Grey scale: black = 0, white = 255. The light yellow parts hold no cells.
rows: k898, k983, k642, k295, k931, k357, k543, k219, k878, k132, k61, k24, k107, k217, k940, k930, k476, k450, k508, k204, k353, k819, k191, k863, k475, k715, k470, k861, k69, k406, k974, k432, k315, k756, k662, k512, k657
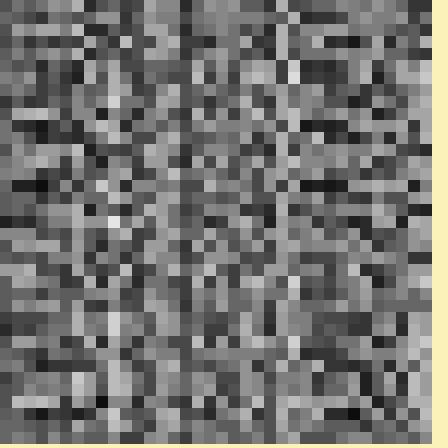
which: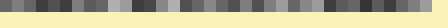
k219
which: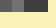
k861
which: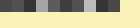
k191
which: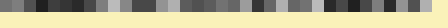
k24
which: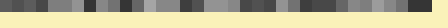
k819

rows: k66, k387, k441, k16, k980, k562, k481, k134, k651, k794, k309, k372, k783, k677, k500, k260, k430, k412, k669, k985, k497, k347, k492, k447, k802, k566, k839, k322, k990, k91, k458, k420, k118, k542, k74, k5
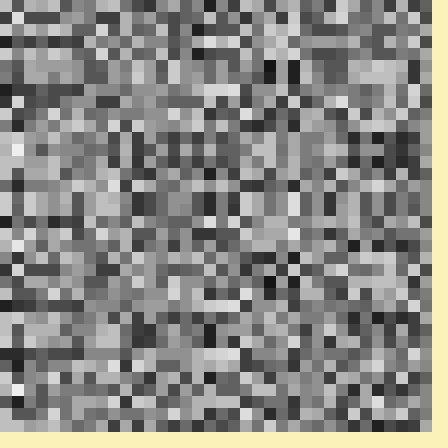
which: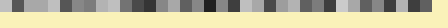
k500
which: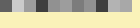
k420
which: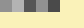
k430
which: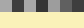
k677
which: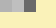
k322
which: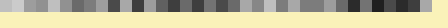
k839

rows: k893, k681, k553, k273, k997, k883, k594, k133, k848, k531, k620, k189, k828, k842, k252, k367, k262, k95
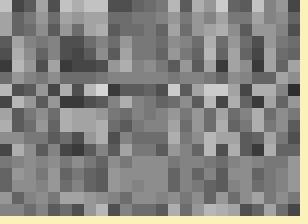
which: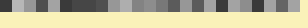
k883
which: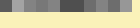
k273

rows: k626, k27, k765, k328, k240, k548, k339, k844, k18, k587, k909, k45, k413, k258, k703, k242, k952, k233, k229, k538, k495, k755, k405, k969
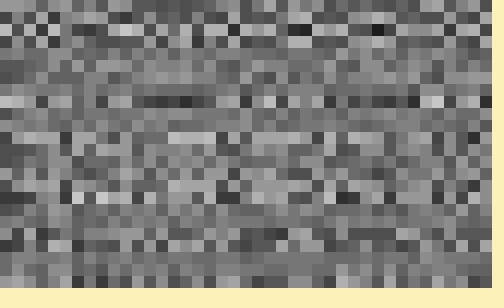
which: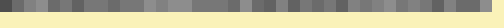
k587
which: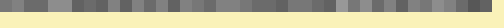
k240
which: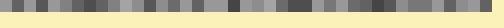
k703
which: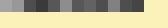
k27
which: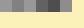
k339
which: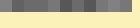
k233
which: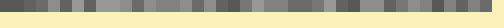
k548

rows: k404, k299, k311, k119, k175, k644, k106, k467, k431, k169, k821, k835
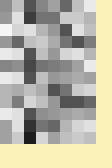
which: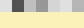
k175
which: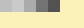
k119
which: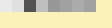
k106
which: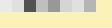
k175
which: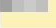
k835
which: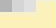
k821
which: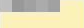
k106

